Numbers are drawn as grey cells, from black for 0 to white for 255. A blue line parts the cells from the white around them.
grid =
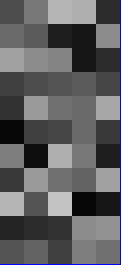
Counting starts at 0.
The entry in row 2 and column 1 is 140
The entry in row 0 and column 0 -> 77
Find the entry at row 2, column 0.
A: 161
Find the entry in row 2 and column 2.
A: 132
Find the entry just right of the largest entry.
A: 7
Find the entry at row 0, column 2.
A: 181
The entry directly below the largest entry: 50
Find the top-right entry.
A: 44
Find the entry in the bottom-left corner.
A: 84
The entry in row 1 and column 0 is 106

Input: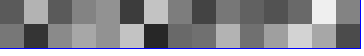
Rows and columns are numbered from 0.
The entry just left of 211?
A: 159
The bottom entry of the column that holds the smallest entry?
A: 39
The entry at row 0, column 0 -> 90
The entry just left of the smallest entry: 195
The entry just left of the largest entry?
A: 105
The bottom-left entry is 119
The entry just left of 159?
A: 112
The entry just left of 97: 119

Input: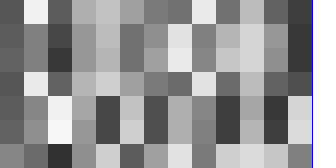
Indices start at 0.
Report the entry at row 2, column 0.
99
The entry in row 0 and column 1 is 240
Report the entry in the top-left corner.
85
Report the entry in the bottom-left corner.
135
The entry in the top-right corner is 63
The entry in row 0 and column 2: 91
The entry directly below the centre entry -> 79
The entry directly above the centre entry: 159
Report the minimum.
49
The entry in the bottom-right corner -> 127
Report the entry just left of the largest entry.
143
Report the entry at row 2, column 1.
127
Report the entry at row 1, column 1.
127
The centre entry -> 121
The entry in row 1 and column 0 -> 91
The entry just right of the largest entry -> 151
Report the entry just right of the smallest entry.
143
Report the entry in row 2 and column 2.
56

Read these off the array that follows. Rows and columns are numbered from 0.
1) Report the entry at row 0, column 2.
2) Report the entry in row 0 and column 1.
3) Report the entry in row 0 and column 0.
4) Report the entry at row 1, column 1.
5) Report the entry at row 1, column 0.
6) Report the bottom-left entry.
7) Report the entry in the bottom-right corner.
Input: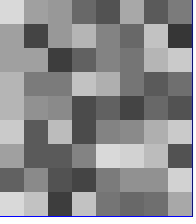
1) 152
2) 160
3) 217
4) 68
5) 160
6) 217
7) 168

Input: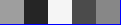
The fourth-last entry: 37
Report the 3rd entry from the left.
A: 245

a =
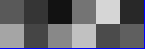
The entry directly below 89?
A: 165
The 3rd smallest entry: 53
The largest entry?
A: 214
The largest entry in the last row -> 193

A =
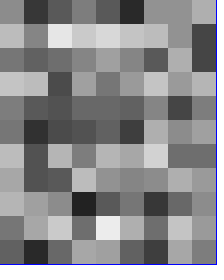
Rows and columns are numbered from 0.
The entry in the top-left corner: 140
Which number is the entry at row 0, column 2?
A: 89
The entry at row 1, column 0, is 188
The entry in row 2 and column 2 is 110
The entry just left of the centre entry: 82
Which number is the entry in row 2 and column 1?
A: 97
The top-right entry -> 175
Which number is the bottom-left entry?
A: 97
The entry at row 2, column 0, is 118
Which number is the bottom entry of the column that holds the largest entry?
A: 160
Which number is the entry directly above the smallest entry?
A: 188
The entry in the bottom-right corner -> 125
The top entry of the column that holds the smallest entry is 125
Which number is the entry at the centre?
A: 97
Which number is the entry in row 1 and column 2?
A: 230
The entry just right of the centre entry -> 62
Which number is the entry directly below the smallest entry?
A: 110
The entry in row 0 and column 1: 55
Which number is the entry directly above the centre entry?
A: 104
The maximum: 236
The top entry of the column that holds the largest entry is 89
